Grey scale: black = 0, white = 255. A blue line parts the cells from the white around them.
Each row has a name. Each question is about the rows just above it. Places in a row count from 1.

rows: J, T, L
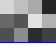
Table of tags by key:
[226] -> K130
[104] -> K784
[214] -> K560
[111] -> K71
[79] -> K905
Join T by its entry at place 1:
K784
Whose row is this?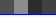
L
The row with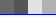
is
T
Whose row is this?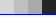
J

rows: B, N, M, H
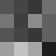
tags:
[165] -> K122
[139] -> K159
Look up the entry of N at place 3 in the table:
K159
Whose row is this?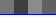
N

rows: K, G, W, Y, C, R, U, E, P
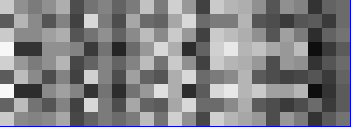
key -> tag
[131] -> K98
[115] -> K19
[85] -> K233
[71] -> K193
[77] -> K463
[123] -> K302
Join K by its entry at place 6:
K463
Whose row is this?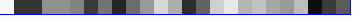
Y
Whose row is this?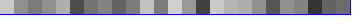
K

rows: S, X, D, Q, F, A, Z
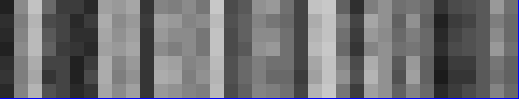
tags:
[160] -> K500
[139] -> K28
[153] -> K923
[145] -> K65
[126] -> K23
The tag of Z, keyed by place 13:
K65
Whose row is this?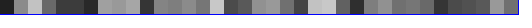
S
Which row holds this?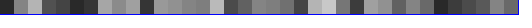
Z
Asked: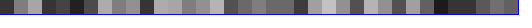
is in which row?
A

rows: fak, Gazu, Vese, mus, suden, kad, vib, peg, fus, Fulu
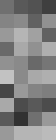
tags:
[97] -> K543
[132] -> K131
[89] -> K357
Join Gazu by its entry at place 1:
K131
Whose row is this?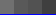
fak
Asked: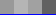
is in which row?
Vese
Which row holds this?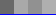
mus
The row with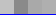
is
kad

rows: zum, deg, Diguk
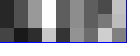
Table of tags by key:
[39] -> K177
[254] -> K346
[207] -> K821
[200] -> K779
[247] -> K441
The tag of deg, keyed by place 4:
K346
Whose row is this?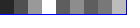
deg
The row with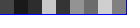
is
Diguk

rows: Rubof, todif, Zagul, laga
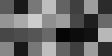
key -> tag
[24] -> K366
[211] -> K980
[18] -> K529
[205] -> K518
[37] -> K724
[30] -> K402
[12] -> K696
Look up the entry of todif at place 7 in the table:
K402
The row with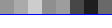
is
todif
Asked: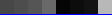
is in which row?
Zagul

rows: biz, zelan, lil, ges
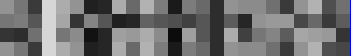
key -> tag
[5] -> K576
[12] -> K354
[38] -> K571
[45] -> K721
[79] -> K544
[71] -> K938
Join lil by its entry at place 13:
K354
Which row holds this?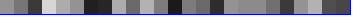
ges
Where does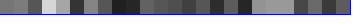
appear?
zelan

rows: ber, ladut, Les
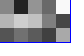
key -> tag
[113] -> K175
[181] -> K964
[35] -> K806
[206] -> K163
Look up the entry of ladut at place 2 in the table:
K163
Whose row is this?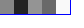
ber
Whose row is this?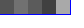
Les

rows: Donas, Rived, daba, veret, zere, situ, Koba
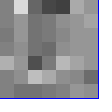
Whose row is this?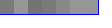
daba
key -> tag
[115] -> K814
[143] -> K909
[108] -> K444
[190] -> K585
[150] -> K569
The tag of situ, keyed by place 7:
K444
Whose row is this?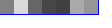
Donas
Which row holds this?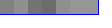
veret
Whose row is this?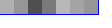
zere

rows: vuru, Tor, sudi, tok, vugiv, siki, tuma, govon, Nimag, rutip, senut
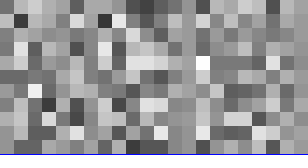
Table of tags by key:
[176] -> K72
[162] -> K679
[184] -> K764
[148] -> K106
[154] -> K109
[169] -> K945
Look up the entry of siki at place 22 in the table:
K109
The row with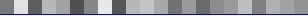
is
tok
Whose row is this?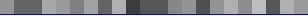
senut
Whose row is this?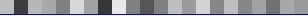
Tor

